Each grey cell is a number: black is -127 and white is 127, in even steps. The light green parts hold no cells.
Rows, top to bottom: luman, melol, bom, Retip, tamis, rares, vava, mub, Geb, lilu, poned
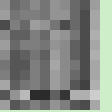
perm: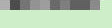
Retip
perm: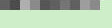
rares
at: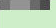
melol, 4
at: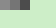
vava, 6
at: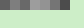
Retip, 2
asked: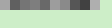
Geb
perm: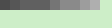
rares

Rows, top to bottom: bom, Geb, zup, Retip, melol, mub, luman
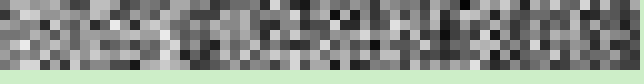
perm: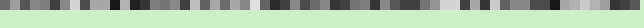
luman
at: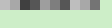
Geb, 9

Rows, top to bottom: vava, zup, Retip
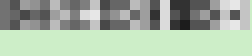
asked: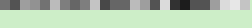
Retip
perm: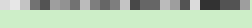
vava

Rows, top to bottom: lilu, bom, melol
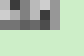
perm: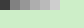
bom
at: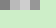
lilu, 2
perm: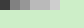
lilu
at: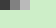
lilu, 1

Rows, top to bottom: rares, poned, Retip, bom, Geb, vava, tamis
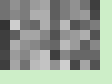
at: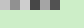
tamis, 4
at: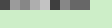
vava, 0
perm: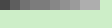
poned

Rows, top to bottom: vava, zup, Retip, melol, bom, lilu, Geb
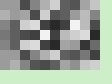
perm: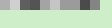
vava
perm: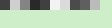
Retip
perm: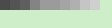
vava

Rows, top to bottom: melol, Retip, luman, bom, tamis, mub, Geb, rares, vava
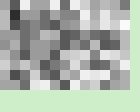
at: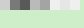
rares, 3
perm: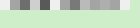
melol
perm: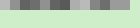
bom
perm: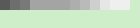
vava

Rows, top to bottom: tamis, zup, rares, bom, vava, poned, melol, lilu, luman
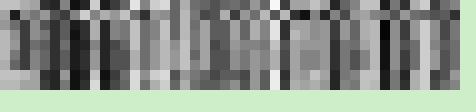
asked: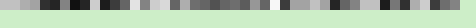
tamis
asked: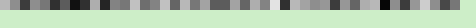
bom
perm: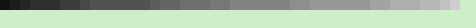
melol
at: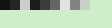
tamis, 7
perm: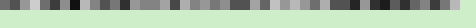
poned

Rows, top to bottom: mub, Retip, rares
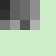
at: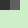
Retip, 0
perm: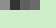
Retip

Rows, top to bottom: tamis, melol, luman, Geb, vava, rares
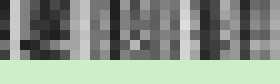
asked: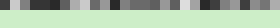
luman
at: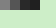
Geb, 2

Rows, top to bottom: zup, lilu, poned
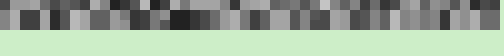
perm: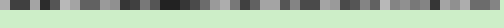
poned
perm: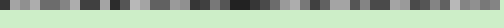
poned

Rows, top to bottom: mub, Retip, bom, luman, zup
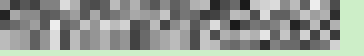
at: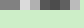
mub, 4
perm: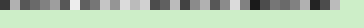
bom
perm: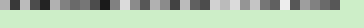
bom
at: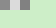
bom, 20
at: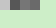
Retip, 16

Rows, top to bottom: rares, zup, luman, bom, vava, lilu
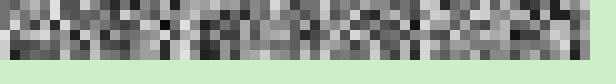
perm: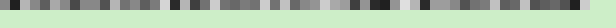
lilu
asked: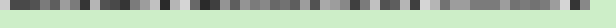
vava
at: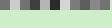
lilu, 36
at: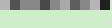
lilu, 47
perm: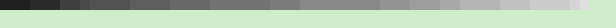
lilu

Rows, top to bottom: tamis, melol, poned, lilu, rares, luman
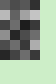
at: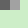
melol, 1
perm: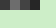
luman
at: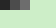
lilu, 1
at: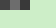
luman, 1

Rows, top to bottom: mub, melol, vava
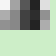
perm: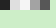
mub
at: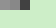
vava, 0
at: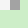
mub, 0
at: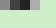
vava, 1
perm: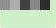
melol

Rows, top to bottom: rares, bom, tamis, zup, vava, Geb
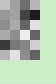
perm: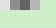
Geb
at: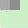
zup, 0
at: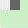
zup, 2
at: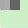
tamis, 1
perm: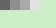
tamis

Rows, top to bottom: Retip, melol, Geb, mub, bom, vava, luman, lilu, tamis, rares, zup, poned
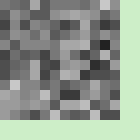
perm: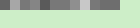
Retip
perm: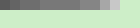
tamis
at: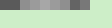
melol, 3
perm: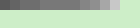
Retip
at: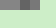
tamis, 2

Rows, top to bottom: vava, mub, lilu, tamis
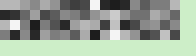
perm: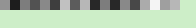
lilu
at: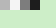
lilu, 0
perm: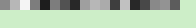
lilu
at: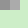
mub, 9
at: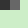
mub, 1
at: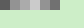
mub, 8
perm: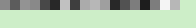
lilu

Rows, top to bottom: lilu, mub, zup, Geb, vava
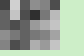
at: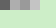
vava, 2
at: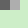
vava, 2
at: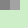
Geb, 4
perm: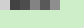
lilu
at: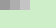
zup, 3

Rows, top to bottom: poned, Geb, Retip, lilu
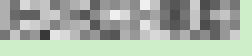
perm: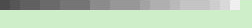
poned
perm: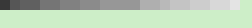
lilu
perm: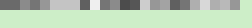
poned

